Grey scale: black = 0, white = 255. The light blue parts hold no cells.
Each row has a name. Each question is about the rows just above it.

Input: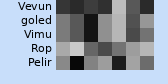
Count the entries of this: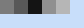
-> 5
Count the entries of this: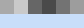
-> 6

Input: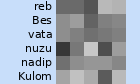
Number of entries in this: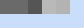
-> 5
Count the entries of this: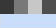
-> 4
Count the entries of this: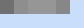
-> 5
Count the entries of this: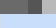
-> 4

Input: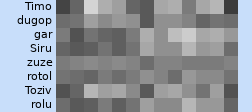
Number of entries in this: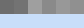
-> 6
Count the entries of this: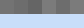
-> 6

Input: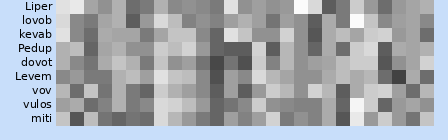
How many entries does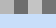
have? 4
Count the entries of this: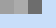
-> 3
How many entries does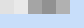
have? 5
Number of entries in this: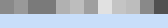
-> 12
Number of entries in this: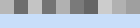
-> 10
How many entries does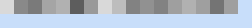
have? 17

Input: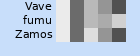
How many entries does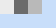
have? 3
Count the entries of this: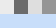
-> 4
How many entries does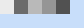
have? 5
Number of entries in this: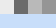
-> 4
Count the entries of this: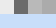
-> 4
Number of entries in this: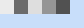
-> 5
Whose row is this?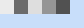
Zamos

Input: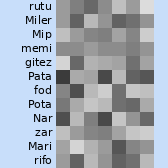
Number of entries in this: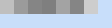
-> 7
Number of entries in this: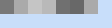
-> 7
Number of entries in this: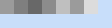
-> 7
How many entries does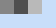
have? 3
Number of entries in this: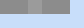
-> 5

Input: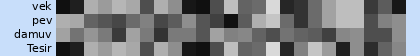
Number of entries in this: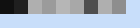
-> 9
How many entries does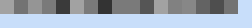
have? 17
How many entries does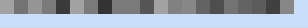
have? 21
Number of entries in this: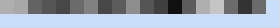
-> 19
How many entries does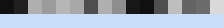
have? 16
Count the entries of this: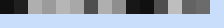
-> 15

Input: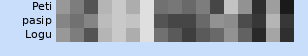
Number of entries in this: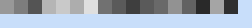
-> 17
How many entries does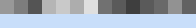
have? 14
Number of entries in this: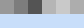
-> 6
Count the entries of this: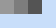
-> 3
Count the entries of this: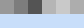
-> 6
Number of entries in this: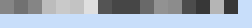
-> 17

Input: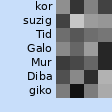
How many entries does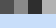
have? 4
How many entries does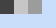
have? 3

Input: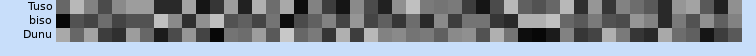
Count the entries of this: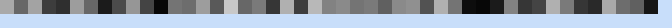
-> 47
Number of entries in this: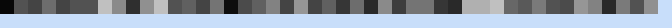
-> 47
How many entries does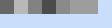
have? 7

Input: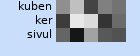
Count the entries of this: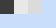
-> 3
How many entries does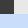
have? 2
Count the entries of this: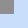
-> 1
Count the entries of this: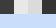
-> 4
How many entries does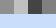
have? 4
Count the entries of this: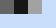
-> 3

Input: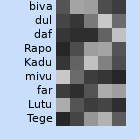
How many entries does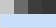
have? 4
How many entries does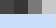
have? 4
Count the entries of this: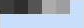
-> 5
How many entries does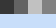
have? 4
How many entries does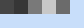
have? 5
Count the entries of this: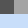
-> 2

